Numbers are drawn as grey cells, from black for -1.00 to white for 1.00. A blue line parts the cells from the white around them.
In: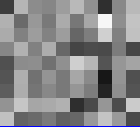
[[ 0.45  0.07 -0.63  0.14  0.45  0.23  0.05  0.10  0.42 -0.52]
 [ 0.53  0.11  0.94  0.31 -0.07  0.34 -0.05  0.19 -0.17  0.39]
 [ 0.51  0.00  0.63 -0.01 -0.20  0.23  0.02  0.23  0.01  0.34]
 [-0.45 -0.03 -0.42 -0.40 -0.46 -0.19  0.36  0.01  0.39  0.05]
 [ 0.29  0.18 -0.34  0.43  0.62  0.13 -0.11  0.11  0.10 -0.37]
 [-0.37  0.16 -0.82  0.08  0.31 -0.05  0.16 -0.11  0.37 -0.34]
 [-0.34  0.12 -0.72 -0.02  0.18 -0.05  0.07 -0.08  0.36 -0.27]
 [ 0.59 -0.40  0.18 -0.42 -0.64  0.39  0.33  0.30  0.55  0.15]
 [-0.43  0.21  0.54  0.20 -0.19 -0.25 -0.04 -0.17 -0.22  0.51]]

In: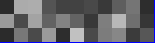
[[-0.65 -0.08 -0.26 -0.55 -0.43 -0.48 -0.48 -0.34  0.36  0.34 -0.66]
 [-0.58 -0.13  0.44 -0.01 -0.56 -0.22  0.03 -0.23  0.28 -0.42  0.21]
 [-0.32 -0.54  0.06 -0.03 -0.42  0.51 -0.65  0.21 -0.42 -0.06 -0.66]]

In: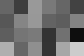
[[-0.48 -0.20 -0.05  0.20 -0.52 -0.20]
 [ 0.03 -0.27 -0.22  0.19  0.04 -0.32]
 [-0.89 -0.11 -0.60 -0.04 -0.08 -0.26]
 [ 0.60  0.31 -0.59  0.12 -0.20  0.37]]

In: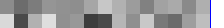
[[ 0.37  0.08  0.33  0.27  0.01  0.22  0.39  0.56  0.30  0.11  0.14  0.17
  -0.03 -0.15  0.10]
 [ 0.49  0.24 -0.16 -0.05  0.57  0.12  0.43 -0.42 -0.52  0.19  0.13  0.74
   0.39 -0.42  0.70]]

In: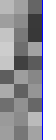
[[-0.21  0.26  0.45]
 [-0.55  0.09  0.24]
 [-0.56 -0.05  0.54]
 [ 0.28 -0.14  0.61]
 [-0.29 -0.50  0.55]
 [ 0.06  0.24 -0.26]
 [ 0.17 -0.24  0.34]
 [-0.19  0.14 -0.13]
 [ 0.47  0.09  0.21]
 [ 0.28 -0.07  0.24]]

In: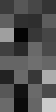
[[-0.59 -0.44 -0.32 -0.53]
 [-0.27 -0.64 -0.62 -0.25]
 [-0.45 -0.57 -0.97  0.25]
 [-0.42 -0.18 -0.68 -0.50]
 [-0.19 -0.13 -0.21 -0.21]
 [ 0.35 -0.57 -0.17 -0.73]
 [-0.42 -0.17 -0.86 -0.32]
 [ 0.59 -0.20 -0.91 -0.17]]

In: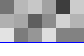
[[ 0.60 -0.52  0.27  0.56  0.44 -0.09]
 [ 0.41  0.65  0.10 -0.26  0.31  0.38]
 [ 0.02  0.02  0.73  0.18 -0.03  0.78]]

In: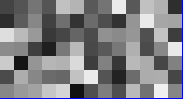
[[-0.64  0.39  0.51 -0.31  0.84 -0.09 -0.30  0.41  0.51 -0.33 -0.08 -0.34
  -0.47]
 [ 0.29  0.30  0.83  0.17 -0.61 -0.39 -0.16 -0.60 -0.13 -0.49  0.06 -0.28
  -0.65]
 [-0.52  0.53 -0.37  0.18  0.08  0.14 -0.41 -0.21 -0.45 -0.55  0.20  0.46
   0.74]
 [ 0.83  0.07 -0.41  0.38 -0.06 -0.30 -0.43  0.45 -0.06 -0.76 -0.51  0.06
   0.09]
 [ 0.01 -0.45  0.35  0.45 -0.58  0.01 -0.52  0.71  0.40  0.43  0.17 -0.84
   0.59]
 [-0.45  0.36  0.35 -0.15 -0.73 -0.34  0.84  0.52 -0.19 -0.16  0.06  0.36
  -0.41]
 [ 0.05  0.88 -0.11  0.46 -0.39 -0.01 -0.38 -0.87  0.67  0.55  0.27  0.20
   0.06]]

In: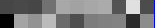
[[-0.40  0.76 -0.34  0.34  0.31  0.27  0.32 -0.11 -0.45 -0.43 -0.45]
 [ 0.10 -0.66  0.03  0.01 -0.02 -0.39 -0.16  0.47  0.15  0.29 -0.99]]
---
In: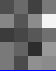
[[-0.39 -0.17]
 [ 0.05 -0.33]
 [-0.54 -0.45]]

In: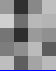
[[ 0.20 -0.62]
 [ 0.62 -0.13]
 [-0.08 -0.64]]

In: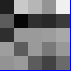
[[-0.76  0.58]
 [-0.28 -0.95]
 [-0.64  0.21]]

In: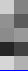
[[ 0.62  0.03]
 [ 0.14 -0.29]
 [ 0.09  0.20]]

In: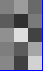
[[ 0.00  0.22]
 [-0.29 -0.62]
 [ 0.13  0.74]]

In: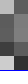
[[ 0.48 -0.27]
 [-0.28 -0.03]
 [-0.26 -0.01]]
